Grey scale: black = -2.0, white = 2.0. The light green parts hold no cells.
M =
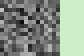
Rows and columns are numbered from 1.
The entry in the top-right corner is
-0.4
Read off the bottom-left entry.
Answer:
-0.2
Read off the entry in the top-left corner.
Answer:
-0.6
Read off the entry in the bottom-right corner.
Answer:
-0.8
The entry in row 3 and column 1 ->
1.0
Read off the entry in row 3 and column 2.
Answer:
-1.2
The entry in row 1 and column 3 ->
-0.6
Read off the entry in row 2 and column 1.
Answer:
-1.0
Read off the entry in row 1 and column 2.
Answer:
0.0
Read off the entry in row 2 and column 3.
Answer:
0.6
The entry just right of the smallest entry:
0.8
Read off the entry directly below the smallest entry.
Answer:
-1.2
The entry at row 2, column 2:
-0.8
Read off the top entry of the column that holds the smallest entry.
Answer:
-0.6
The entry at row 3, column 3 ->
-1.0
